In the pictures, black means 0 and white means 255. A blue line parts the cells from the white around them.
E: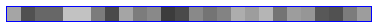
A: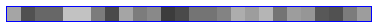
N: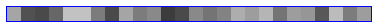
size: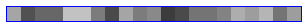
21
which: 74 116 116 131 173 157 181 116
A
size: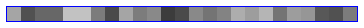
25

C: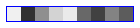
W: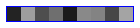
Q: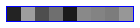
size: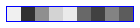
9
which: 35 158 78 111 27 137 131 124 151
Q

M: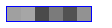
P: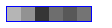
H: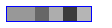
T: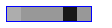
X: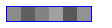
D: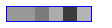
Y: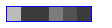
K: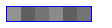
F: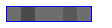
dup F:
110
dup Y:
60
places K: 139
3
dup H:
152
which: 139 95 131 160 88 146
X
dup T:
152
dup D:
152

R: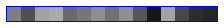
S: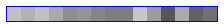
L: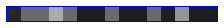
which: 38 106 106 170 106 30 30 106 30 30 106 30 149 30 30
L
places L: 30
5 6 8 9 11 13 14
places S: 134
6
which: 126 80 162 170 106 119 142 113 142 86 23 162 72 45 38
R
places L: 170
3

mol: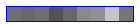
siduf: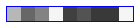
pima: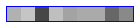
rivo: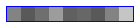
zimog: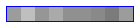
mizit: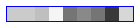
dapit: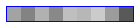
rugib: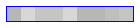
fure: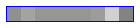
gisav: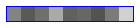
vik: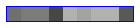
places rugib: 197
2 3 8
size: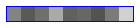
9
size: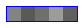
5
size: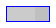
3
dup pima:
170
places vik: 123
1 2
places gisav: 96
4

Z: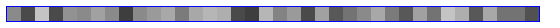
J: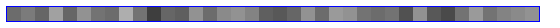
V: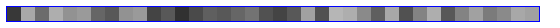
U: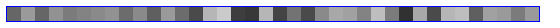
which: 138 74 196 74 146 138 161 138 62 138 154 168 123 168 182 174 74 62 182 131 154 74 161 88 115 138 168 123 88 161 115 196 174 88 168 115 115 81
Z
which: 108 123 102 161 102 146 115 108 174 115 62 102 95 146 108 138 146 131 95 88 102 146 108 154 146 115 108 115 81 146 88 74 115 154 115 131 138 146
J
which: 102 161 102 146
J
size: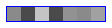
7
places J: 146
5 13 16 21 24 29 37

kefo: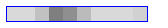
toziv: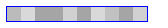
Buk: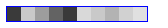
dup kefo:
217
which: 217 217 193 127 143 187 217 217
kefo
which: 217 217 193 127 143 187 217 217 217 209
kefo
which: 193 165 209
toziv
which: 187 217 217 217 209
kefo
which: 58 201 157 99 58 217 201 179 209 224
Buk

